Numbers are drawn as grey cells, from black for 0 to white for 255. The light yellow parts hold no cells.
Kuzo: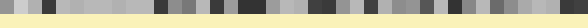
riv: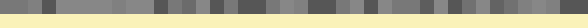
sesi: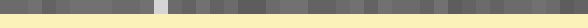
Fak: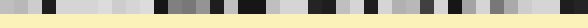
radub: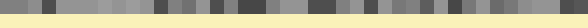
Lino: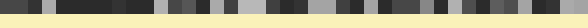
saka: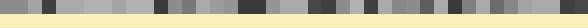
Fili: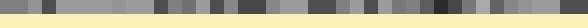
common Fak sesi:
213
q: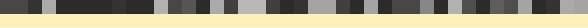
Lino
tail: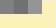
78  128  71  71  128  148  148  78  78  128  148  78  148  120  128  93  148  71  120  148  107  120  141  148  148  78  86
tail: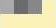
164  170  170  64  71

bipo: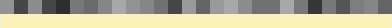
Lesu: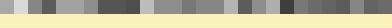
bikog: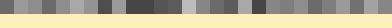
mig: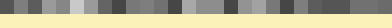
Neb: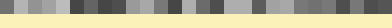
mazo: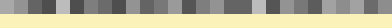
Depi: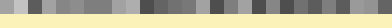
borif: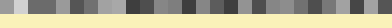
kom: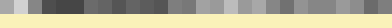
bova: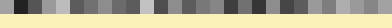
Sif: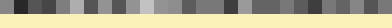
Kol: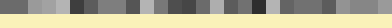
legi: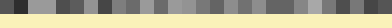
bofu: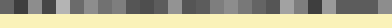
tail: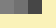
168  141  141  70  147  162  120  70  126  92  85  85  113  113  107
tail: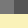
126  134  100
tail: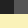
154  188  92  113  141  107  92  194  78  141  92  120  134  62  113  54  141  70  92  154  126  174  154  134  162
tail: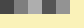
85  147  194  147  141  92  120  120  62  154  100  100  120  92  62  120  100  134  85  120
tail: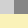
78  70  70  107  100  85  100  92  85  126  120  162  154  188  154  168  134  113  147  134  134  154  141  107  126
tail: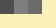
78  147  100  120  154  85  126  147  100  100  188  85  147  120  92  162  141  162  107  141

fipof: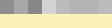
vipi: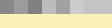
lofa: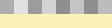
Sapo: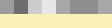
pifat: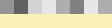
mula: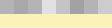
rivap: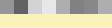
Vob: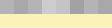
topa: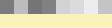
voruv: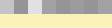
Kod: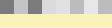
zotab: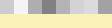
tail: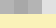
196  162  180  204
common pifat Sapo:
231

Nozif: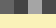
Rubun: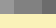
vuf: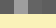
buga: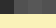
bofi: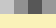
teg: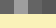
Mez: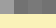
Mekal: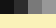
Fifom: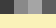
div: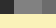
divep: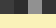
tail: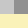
87  152
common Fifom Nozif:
165
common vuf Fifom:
94
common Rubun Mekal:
152
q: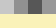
bofi
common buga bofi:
87
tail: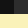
121  152

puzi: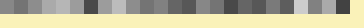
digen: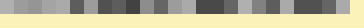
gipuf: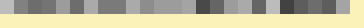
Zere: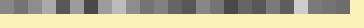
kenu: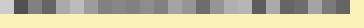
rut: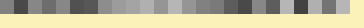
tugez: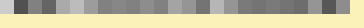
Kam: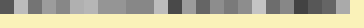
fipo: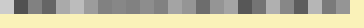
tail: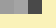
101  156  170  101  188  66  93  109  93  164
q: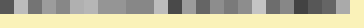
Kam

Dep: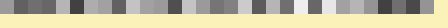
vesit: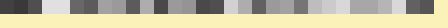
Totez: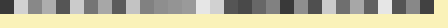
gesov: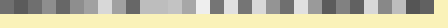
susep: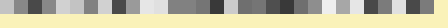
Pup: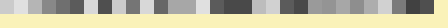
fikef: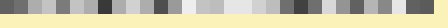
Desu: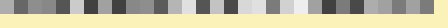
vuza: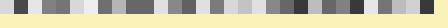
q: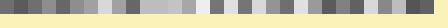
gesov
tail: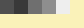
167  230  73  123  224  73  123
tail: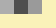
238  195  189  230  230  209  189  111  65  111  216  148  97  181  136  230  97  91

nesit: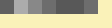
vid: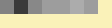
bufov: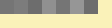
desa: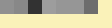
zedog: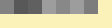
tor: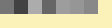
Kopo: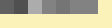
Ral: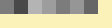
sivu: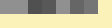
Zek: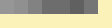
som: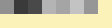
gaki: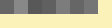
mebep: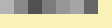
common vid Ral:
157
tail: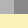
80  124  150  165  102
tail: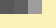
136  157  124
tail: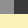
73  180  165  195  150

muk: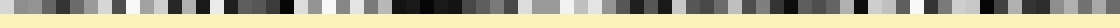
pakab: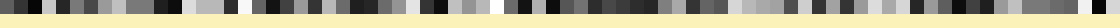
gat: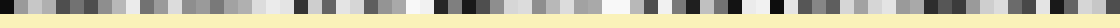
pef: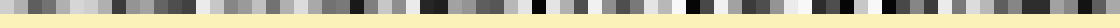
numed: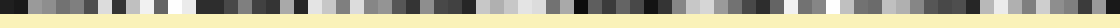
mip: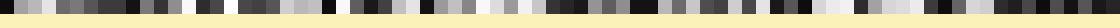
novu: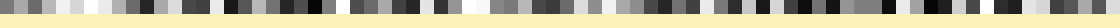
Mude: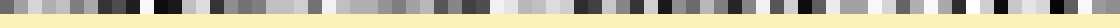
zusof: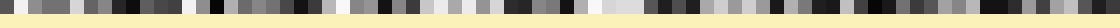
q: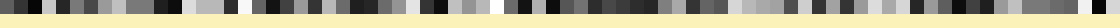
pakab
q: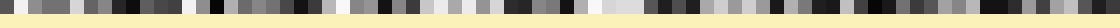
zusof
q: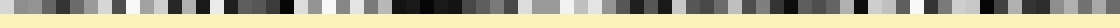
muk

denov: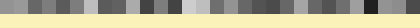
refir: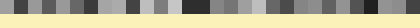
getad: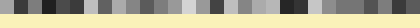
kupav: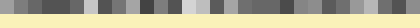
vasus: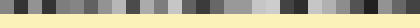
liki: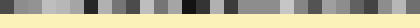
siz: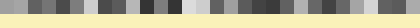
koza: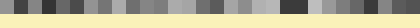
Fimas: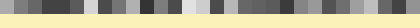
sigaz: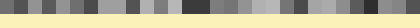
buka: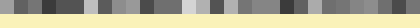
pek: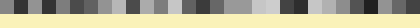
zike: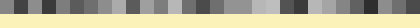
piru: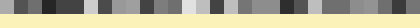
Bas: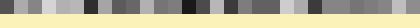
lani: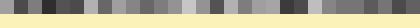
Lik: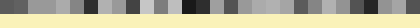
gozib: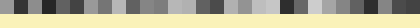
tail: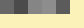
111  153  183  111  83  141
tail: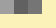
59  83  83  190  91  141  153  75  111  111  212  177  83  177  117  133  133  59  97  171  111  117  133  141  111  75  117
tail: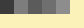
171  91  159  125  183  111  75  111  147  147  183  190  83  59  183  165  133  97  46  141  111  75
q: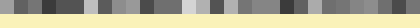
buka
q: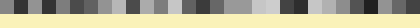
pek

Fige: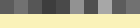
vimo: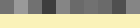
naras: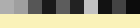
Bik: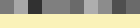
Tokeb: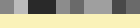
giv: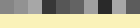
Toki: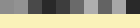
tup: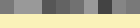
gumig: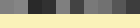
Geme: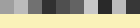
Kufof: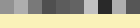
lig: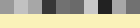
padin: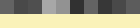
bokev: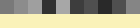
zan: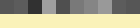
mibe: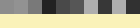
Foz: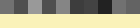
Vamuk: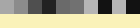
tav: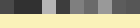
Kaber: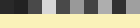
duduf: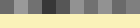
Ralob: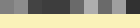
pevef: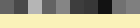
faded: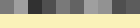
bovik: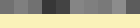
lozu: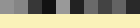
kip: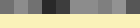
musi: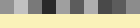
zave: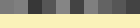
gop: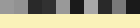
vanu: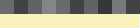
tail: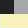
113
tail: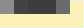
174  106  159  49
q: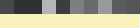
tav
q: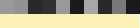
gop

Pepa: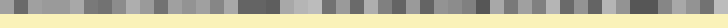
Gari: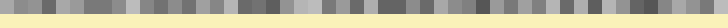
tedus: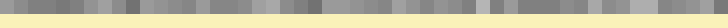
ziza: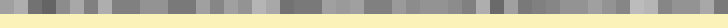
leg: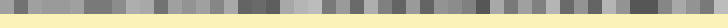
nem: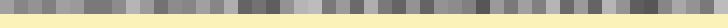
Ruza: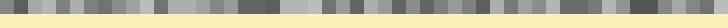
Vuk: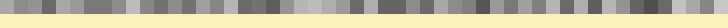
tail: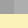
114  100  140  168  128  174  128  128  147  147  121  121  160  134  160  147  181  168  114  121  121  160  154  160  128  128  154  140  147  147  140  128  174  106  160  121  128  134  147  147  160  147  134  188  181  134  147  147  168  121
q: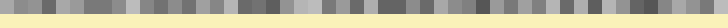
Gari
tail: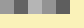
86  134  168  147  121  188

